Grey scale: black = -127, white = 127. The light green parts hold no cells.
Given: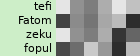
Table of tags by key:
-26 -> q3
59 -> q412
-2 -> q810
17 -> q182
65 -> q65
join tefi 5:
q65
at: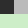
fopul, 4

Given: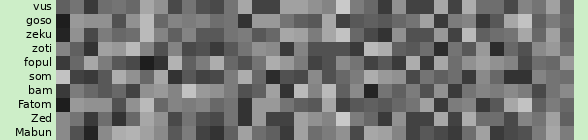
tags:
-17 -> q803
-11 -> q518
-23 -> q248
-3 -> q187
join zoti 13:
q518
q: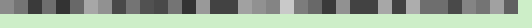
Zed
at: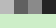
bam, 19
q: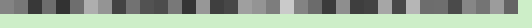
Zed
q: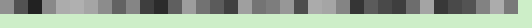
Mabun
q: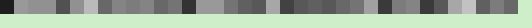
Fatom
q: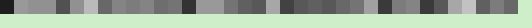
goso

